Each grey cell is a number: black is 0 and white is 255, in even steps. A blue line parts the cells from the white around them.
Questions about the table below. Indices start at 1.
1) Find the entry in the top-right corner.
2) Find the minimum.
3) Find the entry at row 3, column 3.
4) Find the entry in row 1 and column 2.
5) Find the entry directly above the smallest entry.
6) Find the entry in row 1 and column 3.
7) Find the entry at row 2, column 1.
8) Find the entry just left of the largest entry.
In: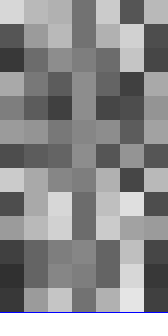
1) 185
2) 48
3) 141
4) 185
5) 64
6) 177
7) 85
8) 177

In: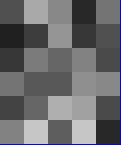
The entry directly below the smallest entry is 55
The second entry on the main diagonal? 61
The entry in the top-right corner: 116
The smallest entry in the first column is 32
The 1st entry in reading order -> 80
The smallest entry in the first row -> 40
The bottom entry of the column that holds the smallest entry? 130
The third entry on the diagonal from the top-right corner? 102
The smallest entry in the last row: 40

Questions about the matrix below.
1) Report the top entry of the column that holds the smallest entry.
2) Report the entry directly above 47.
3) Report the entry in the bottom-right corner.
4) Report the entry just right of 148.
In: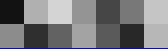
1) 18
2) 176
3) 183
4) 70
